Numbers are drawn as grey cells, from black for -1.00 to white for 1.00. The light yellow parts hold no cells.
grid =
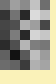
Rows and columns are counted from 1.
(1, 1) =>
-0.09
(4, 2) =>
-0.03
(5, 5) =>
-0.07
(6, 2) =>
-0.86
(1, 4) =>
0.52
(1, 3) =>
0.09
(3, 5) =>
-0.44
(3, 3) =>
0.38
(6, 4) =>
0.49
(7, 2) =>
-0.22
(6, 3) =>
-0.30

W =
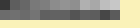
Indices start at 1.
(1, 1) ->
-0.57
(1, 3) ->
-0.19
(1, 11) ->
0.49
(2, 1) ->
-0.15
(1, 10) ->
0.32
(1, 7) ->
0.15
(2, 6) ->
-0.23

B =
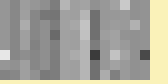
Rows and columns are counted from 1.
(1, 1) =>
0.18
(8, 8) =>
0.25
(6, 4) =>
0.06
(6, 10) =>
-0.54
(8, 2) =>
0.06
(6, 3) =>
0.11
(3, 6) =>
-0.02
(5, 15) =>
0.15
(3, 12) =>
0.22
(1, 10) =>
0.14
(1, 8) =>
0.25
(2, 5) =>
-0.07
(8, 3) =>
0.25
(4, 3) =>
0.25
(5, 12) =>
0.27
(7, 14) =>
0.14
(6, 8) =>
0.34
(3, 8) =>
0.31
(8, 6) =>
-0.02
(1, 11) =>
0.19
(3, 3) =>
0.35
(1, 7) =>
0.42
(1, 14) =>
0.14
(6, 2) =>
0.06
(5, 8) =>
0.25
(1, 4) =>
0.18
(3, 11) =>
0.19
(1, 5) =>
0.12
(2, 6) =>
-0.08
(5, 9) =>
0.42
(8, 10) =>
-0.12
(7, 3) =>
0.25
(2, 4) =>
0.06

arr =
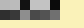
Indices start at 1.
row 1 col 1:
0.44
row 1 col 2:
0.47
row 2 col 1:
-0.63

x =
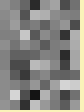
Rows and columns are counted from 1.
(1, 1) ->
0.14
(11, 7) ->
-0.28
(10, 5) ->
0.40
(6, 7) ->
-0.66
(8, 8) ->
-0.17
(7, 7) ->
-0.49
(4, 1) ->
0.00
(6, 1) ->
0.01
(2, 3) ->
-0.35
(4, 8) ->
0.38
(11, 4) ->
0.50
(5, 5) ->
-0.29
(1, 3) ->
-0.20
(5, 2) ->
-0.09
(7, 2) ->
-0.42
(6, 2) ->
-0.24
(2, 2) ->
0.17
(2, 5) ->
0.37
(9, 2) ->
0.02
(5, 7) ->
0.02
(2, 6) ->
0.10
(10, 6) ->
-0.01
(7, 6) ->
0.07
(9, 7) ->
0.66
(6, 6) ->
-0.03
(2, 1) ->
0.08
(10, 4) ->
-0.84
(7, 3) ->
-0.42
